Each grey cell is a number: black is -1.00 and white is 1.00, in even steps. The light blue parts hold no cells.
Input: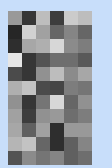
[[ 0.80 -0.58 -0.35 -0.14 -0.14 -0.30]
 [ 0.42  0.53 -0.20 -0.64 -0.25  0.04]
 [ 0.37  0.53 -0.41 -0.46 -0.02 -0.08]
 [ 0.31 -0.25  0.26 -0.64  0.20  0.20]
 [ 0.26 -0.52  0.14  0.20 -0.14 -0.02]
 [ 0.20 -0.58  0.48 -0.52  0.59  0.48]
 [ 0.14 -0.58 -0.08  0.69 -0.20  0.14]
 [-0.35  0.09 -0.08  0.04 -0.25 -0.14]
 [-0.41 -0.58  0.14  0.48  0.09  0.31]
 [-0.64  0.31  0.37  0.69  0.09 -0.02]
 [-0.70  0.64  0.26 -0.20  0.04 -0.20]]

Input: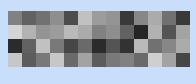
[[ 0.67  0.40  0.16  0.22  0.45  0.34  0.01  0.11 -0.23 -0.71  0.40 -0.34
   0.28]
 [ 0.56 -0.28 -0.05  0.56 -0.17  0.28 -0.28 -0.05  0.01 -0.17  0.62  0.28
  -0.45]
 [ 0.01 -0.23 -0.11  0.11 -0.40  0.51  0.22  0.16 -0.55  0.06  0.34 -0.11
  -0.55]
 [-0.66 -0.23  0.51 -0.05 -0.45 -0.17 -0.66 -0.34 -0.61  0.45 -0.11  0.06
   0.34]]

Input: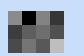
[[ 0.09 -0.99  0.03 -0.58]
 [-0.42 -0.08 -0.31  0.49]
 [-0.52 -0.26 -0.14 -0.37]]

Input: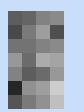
[[ 0.19 -0.16  0.34  0.29]
 [ 0.02 -0.27 -0.16  0.19]
 [-0.10 -0.10  0.02  0.08]
 [-0.27 -0.21  0.02  0.08]
 [-0.33 -0.04  0.14  0.50]
 [-0.43 -0.04  0.24 -0.38]
 [-0.70  0.14  0.24  0.61]]

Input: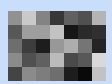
[[ 0.14  0.58  0.03 -0.57 -0.25 -0.37  0.41]
 [ 0.09 -0.37 -0.25  0.47 -0.42 -0.31  0.70]
 [-0.14 -0.52 -0.77  0.19  0.36 -0.08 -0.72]
 [-0.31  0.24  0.24  0.52 -0.83 -0.67 -0.62]
 [-0.47  0.09 -0.02 -0.14 -0.77 -0.93  0.52]]

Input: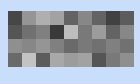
[[ 0.12  0.06  0.17  0.00 -0.17 -0.05 -0.11  0.00 -0.11]
 [-0.17  0.53 -0.28  0.32  0.22  0.27 -0.33 -0.05  0.12]
 [-0.33 -0.11  0.00 -0.55  0.48 -0.05  0.22 -0.22  0.06]
 [-0.44  0.17  0.37  0.27 -0.22  0.06 -0.22 -0.49 -0.28]]

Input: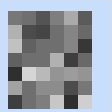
[[ 0.51 -0.24 -0.13 -0.13  0.04 -0.57]
 [ 0.39 -0.40 -0.46 -0.13  0.04 -0.18]
 [ 0.27 -0.13  0.10  0.10 -0.40 -0.07]
 [-0.07 -0.13 -0.34 -0.01  0.33 -0.29]
 [-0.24 -0.13 -0.13  0.39 -0.51 -0.18]
 [-0.51 -0.13 -0.01  0.56 -0.63  0.62]
 [-0.63  0.67  0.45  0.16  0.22  0.16]]

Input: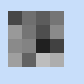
[[ 0.25 -0.23  0.48  0.36]
 [ 0.20 -0.08 -0.39  0.08]
 [ 0.08  0.03 -0.75 -0.49]
 [-0.44 -0.13 -0.28 -0.08]]

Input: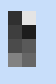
[[ 0.02 -0.20]
 [-0.41 -0.30]
 [-0.51 -0.78]
 [-0.62  0.79]]
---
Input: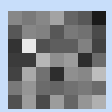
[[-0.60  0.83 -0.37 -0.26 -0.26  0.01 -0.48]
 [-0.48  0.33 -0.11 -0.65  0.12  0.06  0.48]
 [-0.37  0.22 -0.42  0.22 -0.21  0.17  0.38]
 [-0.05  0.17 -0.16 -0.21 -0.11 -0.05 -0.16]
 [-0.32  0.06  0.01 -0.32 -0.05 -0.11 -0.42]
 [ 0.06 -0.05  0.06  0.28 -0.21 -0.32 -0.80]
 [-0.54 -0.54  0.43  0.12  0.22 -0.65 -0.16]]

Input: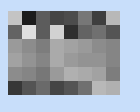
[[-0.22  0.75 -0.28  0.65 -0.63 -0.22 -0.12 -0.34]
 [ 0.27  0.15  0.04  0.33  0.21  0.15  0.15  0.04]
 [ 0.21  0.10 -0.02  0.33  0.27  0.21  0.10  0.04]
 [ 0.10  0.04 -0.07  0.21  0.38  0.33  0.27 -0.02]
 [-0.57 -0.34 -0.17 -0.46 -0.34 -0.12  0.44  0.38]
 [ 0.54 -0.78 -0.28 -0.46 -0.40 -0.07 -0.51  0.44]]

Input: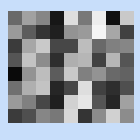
[[-0.33  0.53  0.10 -0.64  0.37  0.43 -0.49  0.43 -0.33]
 [-0.12  0.37  0.53 -0.70 -0.44  0.74 -0.49 -0.64 -0.38]
 [-0.54  0.31  0.58 -0.44 -0.44  0.48 -0.18  0.00  0.05]
 [-0.18  0.26  0.05 -0.82  0.74 -0.06  0.86 -0.87  0.58]
 [-0.92  0.15  0.48 -0.28  0.58  0.00  0.15 -0.18 -0.23]
 [ 0.21  0.00 -0.44 -0.76  0.64  0.80 -0.33 -0.70  0.26]
 [ 0.21 -0.28 -0.59 -0.76  0.15  0.21  0.92  0.31 -0.49]
 [-0.54 -0.38  0.05 -0.06  0.69 -0.59  0.10  0.64  0.10]]

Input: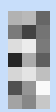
[[ 0.73  0.85 -0.04]
 [ 0.68  0.79  0.50]
 [ 0.40  0.45 -0.20]
 [-0.70  0.34 -0.26]
 [-0.37  0.17  0.95]
 [ 0.28  0.06  0.56]
 [-0.04 -0.48 -0.09]]

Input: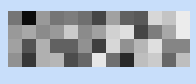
[[ 0.20  0.32  0.09  0.20  0.59  0.09  0.26  0.64  0.75 -0.46 -0.02  0.32
   0.85]
 [ 0.26 -0.35  0.38 -0.24 -0.24  0.14 -0.51  0.69  0.14  0.43  0.75  0.04
   0.04]
 [ 0.14 -0.57  0.38  0.43 -0.40 -0.19  0.80 -0.13 -0.68  0.49  0.59 -0.19
   0.49]
 [-0.08 -0.91  0.20 -0.08 -0.02 -0.13 -0.46  0.26 -0.24 -0.30  0.69  0.54
   0.85]]

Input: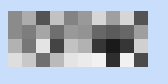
[[ 0.74  0.57 -0.13  0.46  0.79  0.84  0.89 -0.64  0.89 -0.41]
 [ 0.09  0.35 -0.35  0.52  0.03  0.20  0.68  0.25  0.68 -0.35]
 [ 0.09 -0.02  0.30 -0.13  0.20  0.15 -0.19 -0.29 -0.19  0.25]
 [ 0.40 -0.07  0.79 -0.47  0.52  0.40 -0.58 -0.80 -0.58  0.63]]
